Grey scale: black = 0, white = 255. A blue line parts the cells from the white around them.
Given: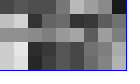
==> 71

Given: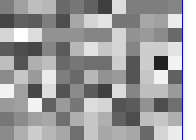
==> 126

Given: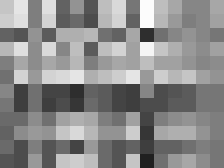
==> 197

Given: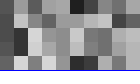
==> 84

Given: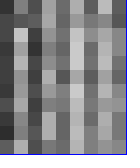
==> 51

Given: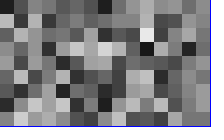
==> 30
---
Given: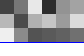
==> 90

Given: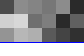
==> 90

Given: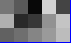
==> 133

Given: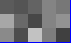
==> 194

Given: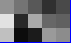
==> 27

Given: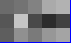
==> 122
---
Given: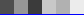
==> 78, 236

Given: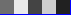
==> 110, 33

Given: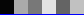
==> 5, 193

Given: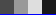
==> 74, 25

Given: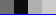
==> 110, 204

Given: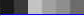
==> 26, 108

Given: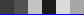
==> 59, 167

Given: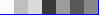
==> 251, 135

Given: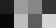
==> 30, 212
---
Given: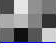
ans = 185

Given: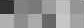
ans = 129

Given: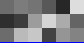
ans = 60

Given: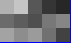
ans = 93

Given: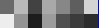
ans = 185

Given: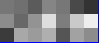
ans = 104

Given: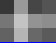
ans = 195

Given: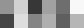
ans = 210
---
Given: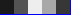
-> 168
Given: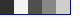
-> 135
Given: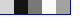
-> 249
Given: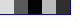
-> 186
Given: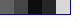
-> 38
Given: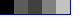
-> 128
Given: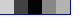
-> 135
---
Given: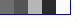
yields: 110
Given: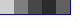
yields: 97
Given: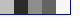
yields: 141
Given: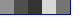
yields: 116
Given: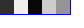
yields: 149
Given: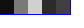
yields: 64
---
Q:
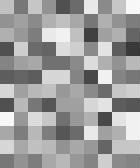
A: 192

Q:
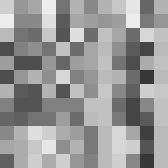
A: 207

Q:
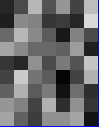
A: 38

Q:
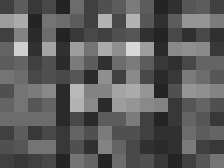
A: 64

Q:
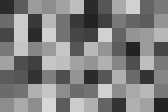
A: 43

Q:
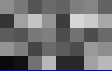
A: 141

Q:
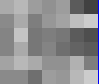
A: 170

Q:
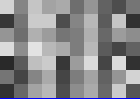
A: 211
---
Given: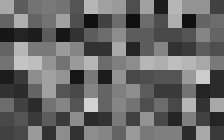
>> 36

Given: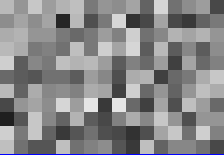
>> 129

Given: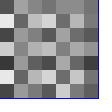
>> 116

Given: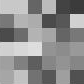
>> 134

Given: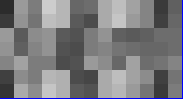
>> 116
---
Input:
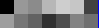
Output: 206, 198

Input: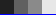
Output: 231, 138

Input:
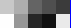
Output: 254, 234

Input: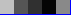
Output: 193, 137

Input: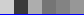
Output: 208, 173

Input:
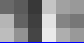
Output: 233, 226

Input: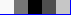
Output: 249, 198
